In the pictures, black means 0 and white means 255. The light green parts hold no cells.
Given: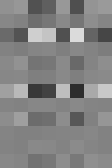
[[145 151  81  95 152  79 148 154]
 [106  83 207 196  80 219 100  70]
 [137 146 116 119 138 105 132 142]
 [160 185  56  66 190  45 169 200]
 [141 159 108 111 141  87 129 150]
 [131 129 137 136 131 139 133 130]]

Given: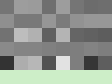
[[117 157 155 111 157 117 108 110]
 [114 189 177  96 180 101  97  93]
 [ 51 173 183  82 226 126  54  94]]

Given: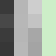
[[ 58 182 206]
 [ 59 182 167]]

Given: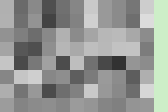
[[176 106 137  79 112 134 201 153 139 118 205]
 [146 127 109 137 177 139 165 183 186 168 140]
 [197  74 120 161  76 190 113  72  50 149 140]
 [174 116 152  75 110 129 201 152 137 109 214]]

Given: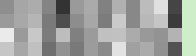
[[142 166 172 132  51 154 170 129 176 136 188 224  69]
 [235 154 200 124 189 128 155 192 193 171 153 147 179]]

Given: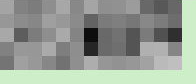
[[164 130 124 142 167 136 165 143 145 156 104  88 103]
 [168  93 124 142 169 132  13 105 114  84 123  81  47]
 [116 160 152 135 114 143 173 150 146 151 162 186 191]]

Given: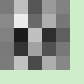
[[122 191  86 154 130]
 [129  28 192  46  95]
 [123 193  74 174 135]]

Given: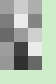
[[159 204 174]
 [105 155 207]
 [151  48 103]]

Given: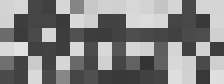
[[211 215  70  64 214 133 200 209 207 215 211 197 213  73 213 213]
 [107  59  74 213  61  81  61  60  67  78  73  69  65  75  77 208]
 [111  67 203  67 214 105  69 209  69  98  51  97 216 208  75 207]]
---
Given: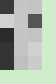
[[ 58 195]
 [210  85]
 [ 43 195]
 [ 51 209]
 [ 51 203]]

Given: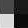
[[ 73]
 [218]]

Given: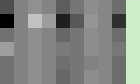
[[ 79 144  93 141 108]
 [  0 194  31 149  48]
 [113 143 103 141 108]
 [157 143 122 141 119]
 [113 143 111 130 108]
 [113 143 103 141 108]]

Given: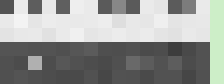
[[ 83  93  95 234 135 234  91 234]
 [233 229 234 234 222 230 228 232]
 [227 233 234 229 236 235 225 230]
 [ 84  82  80  91  78  75  61  82]
 [ 80 176  87  77  80  92  93  82]
 [ 80  80  74  81  82  74  82  81]]

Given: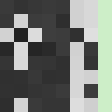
[[ 58  55  56 216]
 [ 55  60  46 216]
 [210 220  60 223]
 [ 40  37  59  57]
 [ 53  54  48  52]
 [ 48  56  49 209]
 [ 49  52  59  60]
 [ 46  58  53 207]]

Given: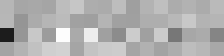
[[182 168 189 173 189 179 172 171]
 [183 171 187 159 161 174 184 179]
 [ 28 200 253 237 140 160 119 171]
 [164 193 210 195 204 177 173 183]]

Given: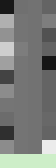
[[ 24 114]
 [176 114]
 [146 114]
 [206 114]
 [160 114]
 [ 67 114]
 [140 114]
 [117 114]
 [108 114]
 [ 47 114]
 [140 114]]

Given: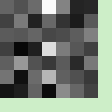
[[100 107 131  39]
 [ 65  34  51  89]
 [ 91 101  76 128]
 [ 63  31 124  64]
 [ 95  82  91 120]
 [116 107  96  57]
 [ 20  99 139  66]]

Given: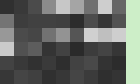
[[ 48  75 199 112 102]
 [116  65  63  76  82]
 [152  70 147 208 206]
 [202  93  66  60  54]
 [ 67  49  46  73  44]
 [ 55  64  55  59  52]]
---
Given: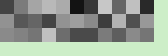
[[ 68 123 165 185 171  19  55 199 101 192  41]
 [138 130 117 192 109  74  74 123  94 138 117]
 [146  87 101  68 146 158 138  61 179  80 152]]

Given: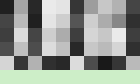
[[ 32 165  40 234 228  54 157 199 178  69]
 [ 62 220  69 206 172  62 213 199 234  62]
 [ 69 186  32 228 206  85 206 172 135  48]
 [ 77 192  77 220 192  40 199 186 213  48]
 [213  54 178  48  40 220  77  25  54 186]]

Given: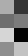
[[110 124]
 [142 195]
 [173  53]
 [214   4]]

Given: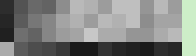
[[ 32 111  99 134 156 164 199 171 171 149 149 171 185]
 [ 38  91 119 134 164 177 156 185 177 191 141 164 164]
 [ 45  83 105  99 141 185 177 156 191 191 149 185 156]
 [171  91  77  71  57  26  26  51  38  32  26  45  38]]

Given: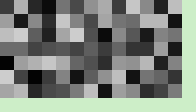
[[  3 158 177 198 171 101  80  45 151 145 183  32 131]
 [ 60 177  39  11 116  73 145 171  60 198 137  32 190]
 [108 108  67  80  87  67  94  60 101  52  52 158  25]
 [158  25 137  45 198 131  73 165 116 108 183 183  19]
 [165 183  39  73  80 123 190  19 158 137  45  67 123]
 [190 205  94  32 165 205  80  11 137  87  25 131 116]
 [205  67   3  60 131  19  94 145 190  19 116 101  52]]

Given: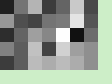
[[ 32 116 180  60 100 201  73]
 [ 45 100 159 135 254  17 108]
 [ 60  93 187 172 187 172 143]
 [129  93 193  67 209 159 143]
 [151  79  67 116 122 228  85]]
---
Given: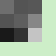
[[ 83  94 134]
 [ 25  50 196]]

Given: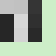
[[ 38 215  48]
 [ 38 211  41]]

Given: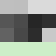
[[86 75 38]
 [98 72 44]]

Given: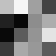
[[ 33   8 141]
 [  9  92 148]]

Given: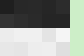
[[ 51  46  42]
 [236 240 240]]

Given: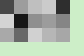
[[212  23 143]
 [169 104 209]]

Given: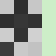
[[ 47  55  50]
 [205  51 209]]

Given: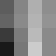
[[100 138 179]
 [ 58 124 186]]
